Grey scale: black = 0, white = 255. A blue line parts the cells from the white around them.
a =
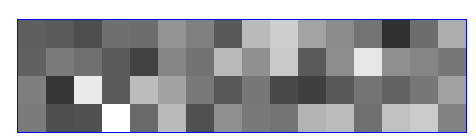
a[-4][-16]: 94
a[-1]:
[123, 79, 81, 255, 106, 186, 81, 144, 121, 115, 179, 188, 112, 193, 203, 129]
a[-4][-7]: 205
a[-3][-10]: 114
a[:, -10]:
[128, 114, 121, 81]
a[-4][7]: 89
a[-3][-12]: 66
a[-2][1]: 54
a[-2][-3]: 98
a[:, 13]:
[48, 143, 98, 193]
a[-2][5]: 162
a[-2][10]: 63
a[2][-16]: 127
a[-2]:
[127, 54, 234, 91, 188, 162, 121, 88, 119, 73, 63, 88, 116, 98, 119, 160]
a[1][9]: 201
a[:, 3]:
[111, 90, 91, 255]

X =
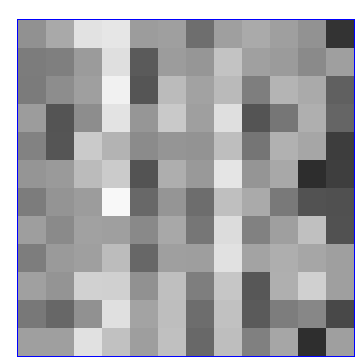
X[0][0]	145
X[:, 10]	[146, 138, 170, 175, 166, 45, 82, 192, 166, 208, 135, 46]
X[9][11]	159
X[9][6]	126
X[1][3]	223
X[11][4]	158
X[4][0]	130
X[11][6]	104
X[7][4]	137
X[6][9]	121
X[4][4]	139
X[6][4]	104
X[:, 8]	[170, 160, 126, 84, 117, 149, 170, 129, 163, 87, 90, 128]
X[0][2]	226
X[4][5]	149
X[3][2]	141
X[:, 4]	[156, 90, 85, 150, 139, 83, 104, 137, 103, 145, 163, 158]
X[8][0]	125
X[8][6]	158
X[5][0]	149
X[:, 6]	[110, 150, 162, 159, 147, 153, 109, 118, 158, 126, 109, 104]
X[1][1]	127
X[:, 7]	[159, 195, 186, 223, 190, 229, 191, 220, 225, 198, 193, 190]
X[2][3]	241
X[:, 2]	[226, 155, 159, 141, 202, 187, 156, 161, 159, 209, 145, 225]
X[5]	[149, 154, 187, 203, 83, 174, 153, 229, 149, 168, 45, 62]
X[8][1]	154
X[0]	[145, 169, 226, 230, 156, 159, 110, 159, 170, 159, 146, 51]
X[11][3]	193

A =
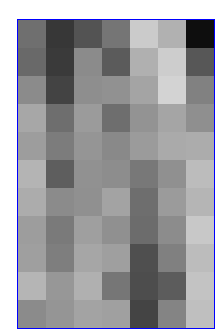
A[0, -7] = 111
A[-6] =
[180, 94, 145, 141, 120, 144, 188]
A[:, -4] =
[117, 91, 145, 110, 137, 141, 163, 144, 159, 118, 160]
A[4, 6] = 172
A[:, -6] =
[55, 58, 67, 110, 124, 94, 139, 122, 126, 151, 149]
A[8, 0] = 159
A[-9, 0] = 139
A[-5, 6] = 181
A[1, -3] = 176
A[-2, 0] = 181
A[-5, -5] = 144
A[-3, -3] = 79
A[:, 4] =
[203, 176, 164, 147, 155, 120, 110, 108, 79, 77, 68]
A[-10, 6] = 87
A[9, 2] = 176
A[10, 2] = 163

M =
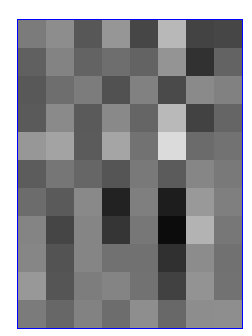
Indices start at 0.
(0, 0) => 123
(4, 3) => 165
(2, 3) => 81
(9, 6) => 147
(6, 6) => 153
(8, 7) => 113
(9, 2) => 125
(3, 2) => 90
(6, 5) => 29
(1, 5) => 148
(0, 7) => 70
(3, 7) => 101
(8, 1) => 83
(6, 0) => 108
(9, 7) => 114
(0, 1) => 141
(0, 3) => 150
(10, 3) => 109
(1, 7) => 99
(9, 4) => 114
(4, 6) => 107
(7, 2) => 133
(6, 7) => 127
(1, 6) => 49

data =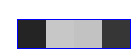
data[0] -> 36
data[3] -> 54
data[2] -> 194

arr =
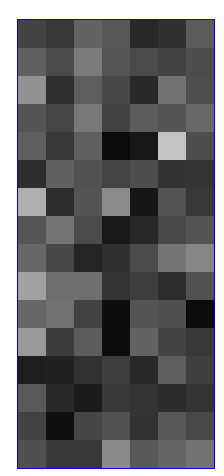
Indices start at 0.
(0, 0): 67
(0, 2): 99
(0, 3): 87
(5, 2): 82
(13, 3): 57
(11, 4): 99
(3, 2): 120
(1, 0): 96
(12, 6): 63
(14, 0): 67
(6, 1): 45
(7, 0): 85
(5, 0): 45
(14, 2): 69
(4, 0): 95
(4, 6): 78
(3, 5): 84
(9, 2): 110
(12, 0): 30
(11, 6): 57
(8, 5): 115
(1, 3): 86
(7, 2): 75
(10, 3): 14
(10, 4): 84
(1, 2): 123
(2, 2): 94
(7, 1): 115
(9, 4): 62
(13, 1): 41
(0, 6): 91
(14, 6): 72

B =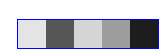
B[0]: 228
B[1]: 86
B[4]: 29

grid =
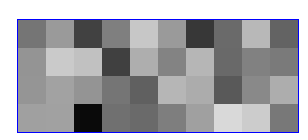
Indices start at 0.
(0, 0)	117
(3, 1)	161
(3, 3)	112
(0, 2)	65
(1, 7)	105
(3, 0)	160
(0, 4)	199
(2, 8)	137
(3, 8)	204
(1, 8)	129
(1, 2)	193
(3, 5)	126

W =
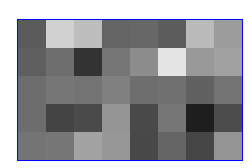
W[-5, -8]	91
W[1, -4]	141
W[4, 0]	116
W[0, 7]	156
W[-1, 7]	148
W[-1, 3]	151
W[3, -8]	109
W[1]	[95, 110, 51, 118, 141, 229, 153, 161]
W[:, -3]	[92, 229, 112, 118, 101]
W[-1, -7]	119
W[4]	[116, 119, 163, 151, 72, 101, 70, 148]
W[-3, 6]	97

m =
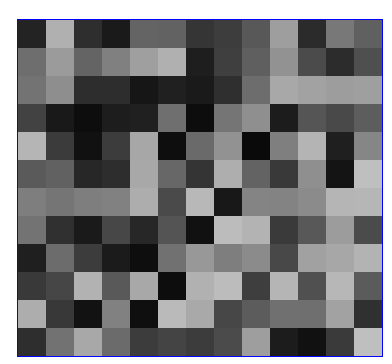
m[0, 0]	35
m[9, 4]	168
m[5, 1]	97
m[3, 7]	117
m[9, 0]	57
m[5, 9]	57
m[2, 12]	159
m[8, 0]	31
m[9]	[57, 70, 178, 89, 168, 13, 177, 188, 62, 181, 80, 183, 91]
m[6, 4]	173
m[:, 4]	[100, 159, 22, 32, 167, 168, 173, 39, 14, 168, 15, 60]
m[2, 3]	45
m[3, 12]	93
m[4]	[181, 59, 17, 60, 167, 14, 106, 146, 10, 127, 180, 31, 134]
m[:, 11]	[120, 44, 157, 73, 31, 20, 181, 156, 167, 183, 162, 58]
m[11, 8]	158
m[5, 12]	191
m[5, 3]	45
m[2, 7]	47
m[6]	[126, 117, 126, 129, 173, 74, 184, 24, 132, 131, 139, 181, 182]
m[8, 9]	72
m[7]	[115, 48, 26, 71, 39, 84, 17, 188, 179, 58, 88, 156, 75]
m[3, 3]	29
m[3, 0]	66
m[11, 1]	114
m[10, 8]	92
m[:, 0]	[35, 110, 115, 66, 181, 90, 126, 115, 31, 57, 173, 46]
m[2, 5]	32

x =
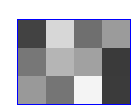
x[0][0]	66
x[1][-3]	181
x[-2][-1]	58
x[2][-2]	244
